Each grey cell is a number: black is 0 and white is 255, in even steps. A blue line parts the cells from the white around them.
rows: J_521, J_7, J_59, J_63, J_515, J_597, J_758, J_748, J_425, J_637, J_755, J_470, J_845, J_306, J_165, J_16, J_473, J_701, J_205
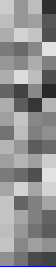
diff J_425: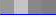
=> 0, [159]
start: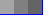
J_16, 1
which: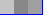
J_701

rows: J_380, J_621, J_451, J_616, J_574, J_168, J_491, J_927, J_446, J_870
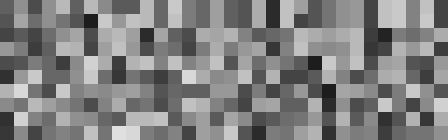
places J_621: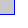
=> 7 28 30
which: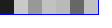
J_621
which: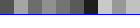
J_574

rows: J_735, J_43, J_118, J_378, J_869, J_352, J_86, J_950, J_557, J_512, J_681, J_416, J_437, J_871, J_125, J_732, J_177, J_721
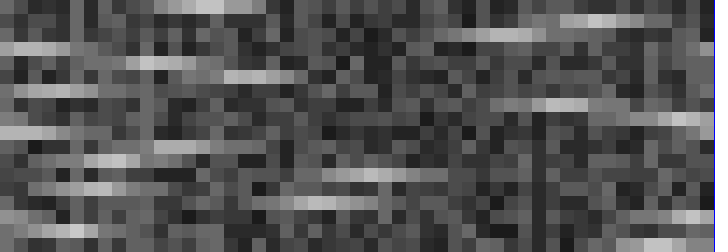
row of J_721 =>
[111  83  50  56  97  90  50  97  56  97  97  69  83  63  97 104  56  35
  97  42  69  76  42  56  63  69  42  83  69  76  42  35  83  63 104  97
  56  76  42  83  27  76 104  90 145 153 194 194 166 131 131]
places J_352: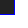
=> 1 3 11 23 26 31 34
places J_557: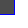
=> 2 7 11 17 25 26 29 34 35
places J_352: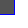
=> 36 38 40
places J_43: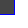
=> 10 22 30 32

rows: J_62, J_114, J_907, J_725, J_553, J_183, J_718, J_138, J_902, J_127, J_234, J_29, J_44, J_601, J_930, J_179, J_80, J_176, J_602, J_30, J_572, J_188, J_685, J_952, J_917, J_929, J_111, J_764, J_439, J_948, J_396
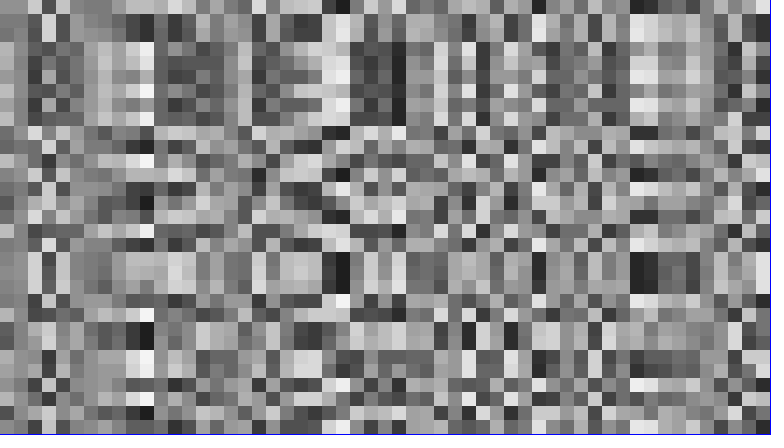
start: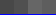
J_111, 46
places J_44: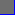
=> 14 30 35 48

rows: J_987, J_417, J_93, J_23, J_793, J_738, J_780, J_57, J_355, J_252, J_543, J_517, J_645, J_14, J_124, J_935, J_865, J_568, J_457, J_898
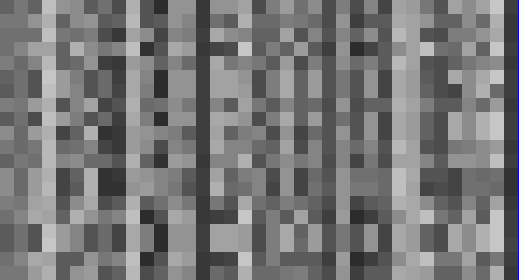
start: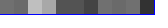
J_645, 26
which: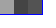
J_57
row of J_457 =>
[112 132 168 162  91  91 147 119 132 191  44  83 168 155  56  62  68 198
  91 125  91  91  91  62 155  44  62  83 140 168 191 119 119 162  91 119
  62]
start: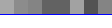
J_93, 15
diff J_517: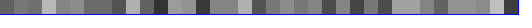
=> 31, [91]
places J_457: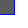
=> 4 5 18 20 21 22 34

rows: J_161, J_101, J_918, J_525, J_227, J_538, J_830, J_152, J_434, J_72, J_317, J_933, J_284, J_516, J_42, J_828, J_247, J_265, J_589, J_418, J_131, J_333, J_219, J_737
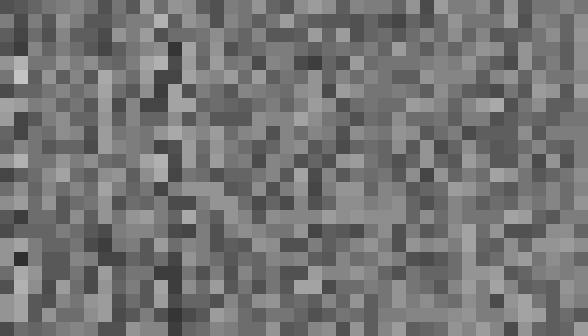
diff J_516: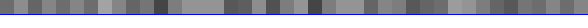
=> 8, [125]
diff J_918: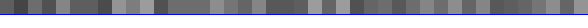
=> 14, [117]

